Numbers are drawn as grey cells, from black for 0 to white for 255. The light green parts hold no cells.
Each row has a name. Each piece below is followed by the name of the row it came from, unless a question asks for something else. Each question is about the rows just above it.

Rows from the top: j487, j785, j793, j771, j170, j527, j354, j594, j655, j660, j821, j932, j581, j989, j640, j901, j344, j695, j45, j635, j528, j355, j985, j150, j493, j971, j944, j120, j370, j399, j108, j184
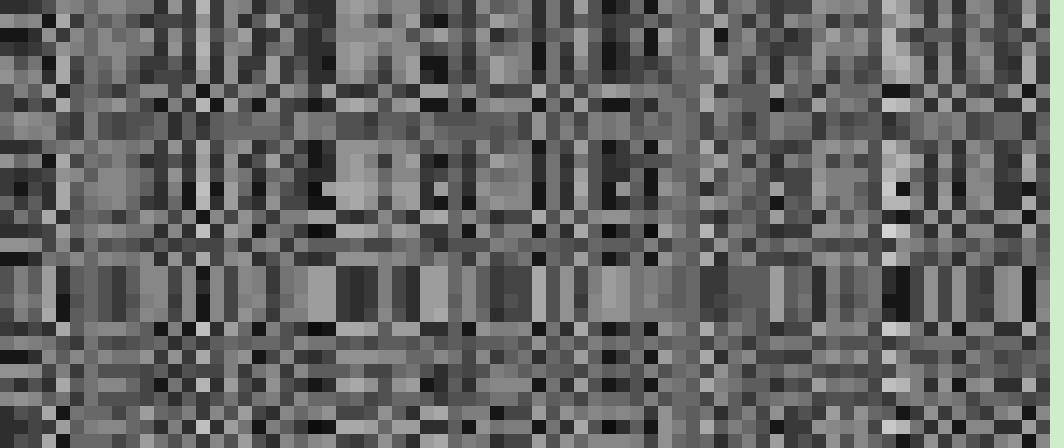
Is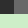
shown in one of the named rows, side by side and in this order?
yes
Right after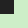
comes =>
[93]

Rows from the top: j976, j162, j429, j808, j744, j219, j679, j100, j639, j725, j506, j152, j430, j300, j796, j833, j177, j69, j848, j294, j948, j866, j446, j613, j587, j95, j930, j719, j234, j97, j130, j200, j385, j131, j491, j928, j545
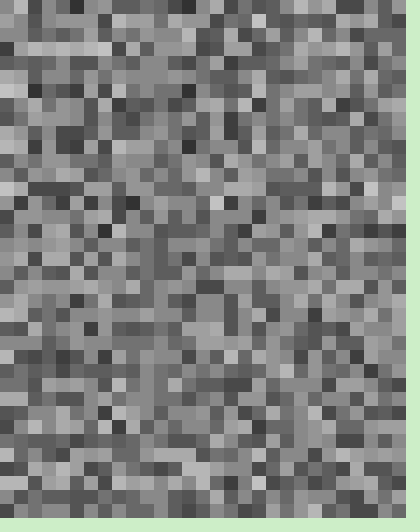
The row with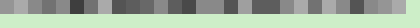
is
j866
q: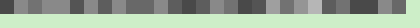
j545
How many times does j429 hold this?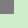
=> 0
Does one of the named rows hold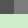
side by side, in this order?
no
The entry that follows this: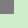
[194]
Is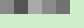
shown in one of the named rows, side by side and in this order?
no

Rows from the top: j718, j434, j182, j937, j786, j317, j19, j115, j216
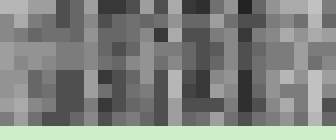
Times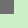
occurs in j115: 1
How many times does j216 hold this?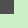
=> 5
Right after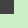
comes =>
[56]
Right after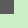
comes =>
[136]
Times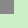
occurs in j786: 7

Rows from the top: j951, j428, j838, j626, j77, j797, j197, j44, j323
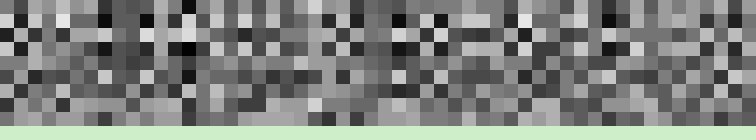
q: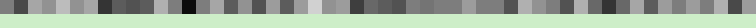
j951
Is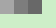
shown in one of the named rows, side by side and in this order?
yes
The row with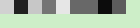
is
j428
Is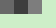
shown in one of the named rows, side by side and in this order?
no
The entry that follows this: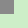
[82]

